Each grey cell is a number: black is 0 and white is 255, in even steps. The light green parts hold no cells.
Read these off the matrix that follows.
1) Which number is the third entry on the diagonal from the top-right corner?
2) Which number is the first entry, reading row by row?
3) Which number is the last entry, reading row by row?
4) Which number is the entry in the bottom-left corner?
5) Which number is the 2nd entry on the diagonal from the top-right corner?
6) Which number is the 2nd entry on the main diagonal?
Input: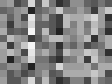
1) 214
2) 143
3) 100
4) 157
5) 157
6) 116

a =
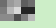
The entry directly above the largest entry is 169
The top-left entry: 109
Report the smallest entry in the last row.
78
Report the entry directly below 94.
37

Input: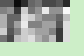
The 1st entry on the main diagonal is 87
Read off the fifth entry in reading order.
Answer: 102
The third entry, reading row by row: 11
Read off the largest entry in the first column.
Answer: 205
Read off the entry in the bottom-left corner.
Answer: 116
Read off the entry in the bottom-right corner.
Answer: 221
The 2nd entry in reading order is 87
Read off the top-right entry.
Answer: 43
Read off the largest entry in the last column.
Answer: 249
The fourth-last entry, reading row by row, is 146
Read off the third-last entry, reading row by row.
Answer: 190
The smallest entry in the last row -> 57
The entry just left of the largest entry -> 146
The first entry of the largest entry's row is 130

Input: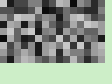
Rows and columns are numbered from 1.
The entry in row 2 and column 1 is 83
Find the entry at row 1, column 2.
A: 26
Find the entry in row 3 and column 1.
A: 156
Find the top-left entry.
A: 200
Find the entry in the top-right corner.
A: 99
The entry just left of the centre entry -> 127
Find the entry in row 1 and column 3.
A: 70
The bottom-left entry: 111
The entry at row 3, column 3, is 200
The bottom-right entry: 156
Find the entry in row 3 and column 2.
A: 99
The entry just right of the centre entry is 42
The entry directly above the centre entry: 99

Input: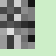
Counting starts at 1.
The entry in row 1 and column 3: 209
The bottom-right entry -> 141
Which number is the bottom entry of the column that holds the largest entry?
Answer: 58
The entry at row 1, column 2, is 87
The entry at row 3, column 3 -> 209
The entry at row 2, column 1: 71
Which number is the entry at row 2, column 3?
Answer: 71
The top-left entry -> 179
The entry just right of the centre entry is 45
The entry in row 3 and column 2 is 58

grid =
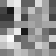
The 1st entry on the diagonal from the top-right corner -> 83
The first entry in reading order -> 124
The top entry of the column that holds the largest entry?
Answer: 220
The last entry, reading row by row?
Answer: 136
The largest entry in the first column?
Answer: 220
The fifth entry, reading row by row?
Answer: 96
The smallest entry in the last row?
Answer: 124
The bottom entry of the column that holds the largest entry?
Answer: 136
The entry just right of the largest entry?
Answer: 96
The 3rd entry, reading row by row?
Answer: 236
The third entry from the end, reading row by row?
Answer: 136

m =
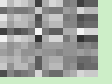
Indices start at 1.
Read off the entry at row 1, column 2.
185
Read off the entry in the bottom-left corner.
77
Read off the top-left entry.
230
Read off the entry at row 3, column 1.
230
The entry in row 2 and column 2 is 133
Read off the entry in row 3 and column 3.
201
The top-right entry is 93
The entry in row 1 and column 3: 214
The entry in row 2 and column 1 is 107
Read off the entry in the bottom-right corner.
201

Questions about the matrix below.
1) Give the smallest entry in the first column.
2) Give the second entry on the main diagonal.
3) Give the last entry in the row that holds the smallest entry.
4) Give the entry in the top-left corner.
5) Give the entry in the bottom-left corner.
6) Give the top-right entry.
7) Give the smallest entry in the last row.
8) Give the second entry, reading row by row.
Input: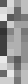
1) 51
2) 206
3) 119
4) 90
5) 206
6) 190
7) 119
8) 218

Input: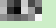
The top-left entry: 173
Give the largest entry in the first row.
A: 203
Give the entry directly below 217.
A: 115
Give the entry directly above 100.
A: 5
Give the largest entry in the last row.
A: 247

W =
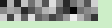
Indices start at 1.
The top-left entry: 27
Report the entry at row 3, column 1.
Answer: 208
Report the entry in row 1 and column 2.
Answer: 179
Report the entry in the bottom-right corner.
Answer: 53
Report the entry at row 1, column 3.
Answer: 41
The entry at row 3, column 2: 68
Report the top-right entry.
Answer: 208
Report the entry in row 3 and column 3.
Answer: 208
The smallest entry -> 2
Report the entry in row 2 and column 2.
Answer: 167

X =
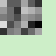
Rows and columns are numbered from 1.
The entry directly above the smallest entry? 124
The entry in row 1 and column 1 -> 193
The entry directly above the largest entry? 124
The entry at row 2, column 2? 109
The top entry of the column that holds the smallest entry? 49
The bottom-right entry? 164
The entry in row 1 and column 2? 93
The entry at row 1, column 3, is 93
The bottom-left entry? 49
